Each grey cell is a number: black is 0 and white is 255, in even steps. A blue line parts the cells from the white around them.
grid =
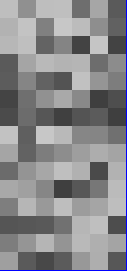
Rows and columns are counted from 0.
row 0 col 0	190
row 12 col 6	77
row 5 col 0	68
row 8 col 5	173
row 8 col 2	125
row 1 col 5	142
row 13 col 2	181
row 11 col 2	153
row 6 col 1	108
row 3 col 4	181
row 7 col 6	112
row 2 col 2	99
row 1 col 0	178
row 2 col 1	191
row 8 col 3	141
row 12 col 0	85
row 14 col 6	87
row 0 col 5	166
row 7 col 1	95
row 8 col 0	165
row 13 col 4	185
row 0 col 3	191
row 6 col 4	84
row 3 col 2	185
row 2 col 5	197
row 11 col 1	182
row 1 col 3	199
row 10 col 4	87
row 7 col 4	134
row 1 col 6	97
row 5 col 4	137
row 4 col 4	193
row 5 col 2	145

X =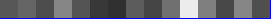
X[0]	87
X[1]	101
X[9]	112
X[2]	77

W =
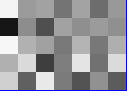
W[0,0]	244
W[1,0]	22
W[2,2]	161
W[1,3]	162
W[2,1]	177
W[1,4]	143
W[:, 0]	[244, 22, 247, 176, 208]
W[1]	[22, 141, 79, 162, 143, 155, 144]
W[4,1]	96
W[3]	[176, 218, 62, 126, 228, 113, 219]

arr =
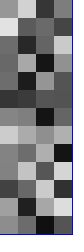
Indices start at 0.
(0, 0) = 151
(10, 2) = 203
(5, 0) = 53
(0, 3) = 125
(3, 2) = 21
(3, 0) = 104
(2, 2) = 100
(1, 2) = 106
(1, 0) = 226
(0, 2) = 54
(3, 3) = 145
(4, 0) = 109
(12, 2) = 16
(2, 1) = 40

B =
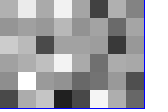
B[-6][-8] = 177
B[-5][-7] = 160
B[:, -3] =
[65, 163, 157, 112, 115, 245]
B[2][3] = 162
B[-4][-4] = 162
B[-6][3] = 242
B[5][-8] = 73
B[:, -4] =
[165, 146, 162, 170, 104, 72]
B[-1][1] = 172
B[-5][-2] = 106
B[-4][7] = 152
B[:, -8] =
[177, 149, 204, 161, 142, 73]
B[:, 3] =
[242, 184, 162, 243, 146, 32]
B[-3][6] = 172

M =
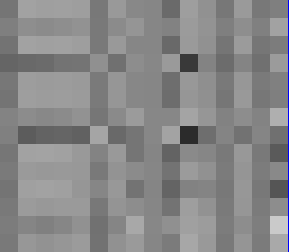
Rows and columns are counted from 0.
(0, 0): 117
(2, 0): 115
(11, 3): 154
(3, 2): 107
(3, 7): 141
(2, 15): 124
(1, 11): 147
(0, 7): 136
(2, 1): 162
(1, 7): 149
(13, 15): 169
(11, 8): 134
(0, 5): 120
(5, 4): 155
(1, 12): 127
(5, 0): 116
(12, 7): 168
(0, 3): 160
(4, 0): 119
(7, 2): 99
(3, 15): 155
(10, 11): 132
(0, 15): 127
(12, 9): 144
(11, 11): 146
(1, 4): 146
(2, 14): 118
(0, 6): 153
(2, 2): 160
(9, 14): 124
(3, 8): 135
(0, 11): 145
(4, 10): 152
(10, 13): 151
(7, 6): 105
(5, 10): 150
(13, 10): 167

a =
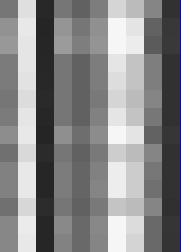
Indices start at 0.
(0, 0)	118
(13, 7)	212
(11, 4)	97
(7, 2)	37
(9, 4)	101
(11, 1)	215
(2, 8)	91
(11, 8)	133
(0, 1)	223
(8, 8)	133
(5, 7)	187
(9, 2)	38
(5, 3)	118
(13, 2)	38
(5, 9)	49
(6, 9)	49
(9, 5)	129
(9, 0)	129
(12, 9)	53
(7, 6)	246
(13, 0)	135
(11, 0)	112
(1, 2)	37
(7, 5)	140
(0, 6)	213
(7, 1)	232
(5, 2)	42
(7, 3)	143
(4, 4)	97
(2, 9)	57
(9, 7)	204
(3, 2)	39
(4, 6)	221
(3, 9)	49
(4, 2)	40

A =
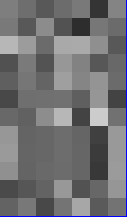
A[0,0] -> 126
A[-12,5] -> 52
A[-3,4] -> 102
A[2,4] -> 170
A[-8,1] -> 118
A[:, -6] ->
[110, 88, 156, 122, 118, 111, 97, 100, 101, 100, 86, 120]
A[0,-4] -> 108
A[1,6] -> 107
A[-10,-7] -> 183
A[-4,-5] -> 103
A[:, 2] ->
[88, 140, 107, 83, 100, 112, 141, 103, 103, 105, 99, 72]
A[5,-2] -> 150
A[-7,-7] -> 72
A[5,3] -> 113
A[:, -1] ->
[132, 107, 88, 104, 107, 67, 113, 153, 153, 155, 150, 115]
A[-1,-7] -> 99
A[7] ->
[151, 100, 103, 109, 101, 64, 153]
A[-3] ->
[144, 100, 105, 108, 102, 56, 155]
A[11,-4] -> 116
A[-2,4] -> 82
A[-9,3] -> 151

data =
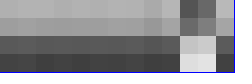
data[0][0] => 176
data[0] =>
[176, 179, 179, 175, 178, 176, 179, 178, 170, 182, 84, 104, 185]
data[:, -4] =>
[182, 164, 90, 65]
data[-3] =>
[158, 161, 158, 157, 158, 158, 161, 160, 152, 164, 106, 126, 165]
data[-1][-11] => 63
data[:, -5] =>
[170, 152, 85, 63]
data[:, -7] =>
[179, 161, 88, 65]
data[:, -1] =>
[185, 165, 91, 65]
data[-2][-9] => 88
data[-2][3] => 89
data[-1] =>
[67, 69, 63, 66, 63, 66, 65, 68, 63, 65, 222, 227, 65]

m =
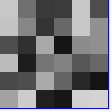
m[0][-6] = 199
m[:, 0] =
[199, 195, 77, 187, 73, 162]
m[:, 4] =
[200, 200, 140, 88, 40, 209]
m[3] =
[187, 29, 116, 130, 88, 103]
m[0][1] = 111
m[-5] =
[195, 135, 52, 104, 200, 145]
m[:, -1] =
[77, 145, 144, 103, 20, 211]
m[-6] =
[199, 111, 58, 60, 200, 77]
